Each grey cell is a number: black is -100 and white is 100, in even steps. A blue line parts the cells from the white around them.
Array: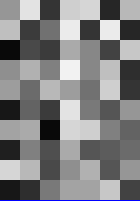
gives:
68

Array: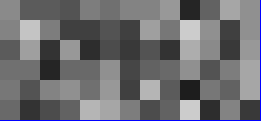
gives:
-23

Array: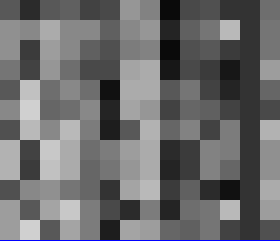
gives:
-60

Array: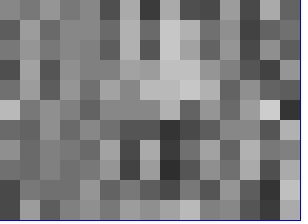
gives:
-43

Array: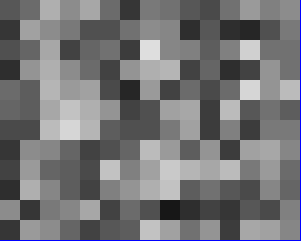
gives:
21

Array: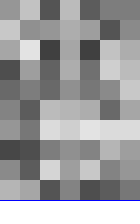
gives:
-28

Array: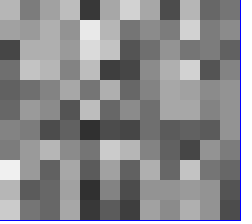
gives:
43

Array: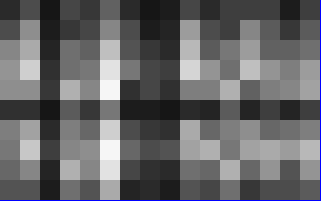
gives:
-51
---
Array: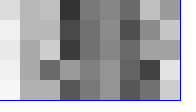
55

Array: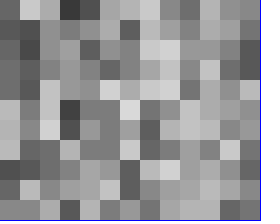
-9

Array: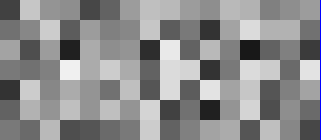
-11

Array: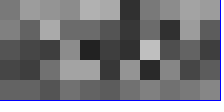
-28

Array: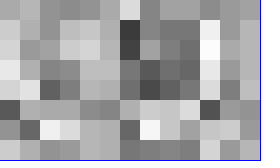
43

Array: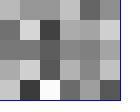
62

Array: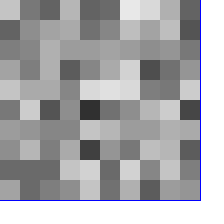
-34

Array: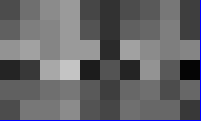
-51

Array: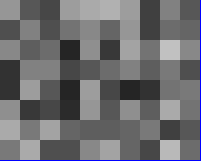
-21
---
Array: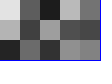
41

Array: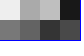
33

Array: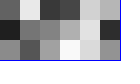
77

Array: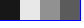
-29

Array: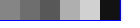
4

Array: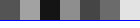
11
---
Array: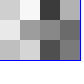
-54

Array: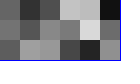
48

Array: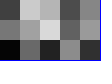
-40

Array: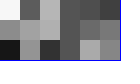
-39

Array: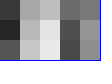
-16

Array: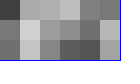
0

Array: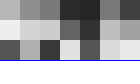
-5
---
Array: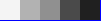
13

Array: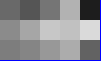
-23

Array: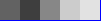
6

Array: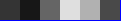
-43

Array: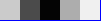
36

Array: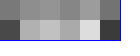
-10
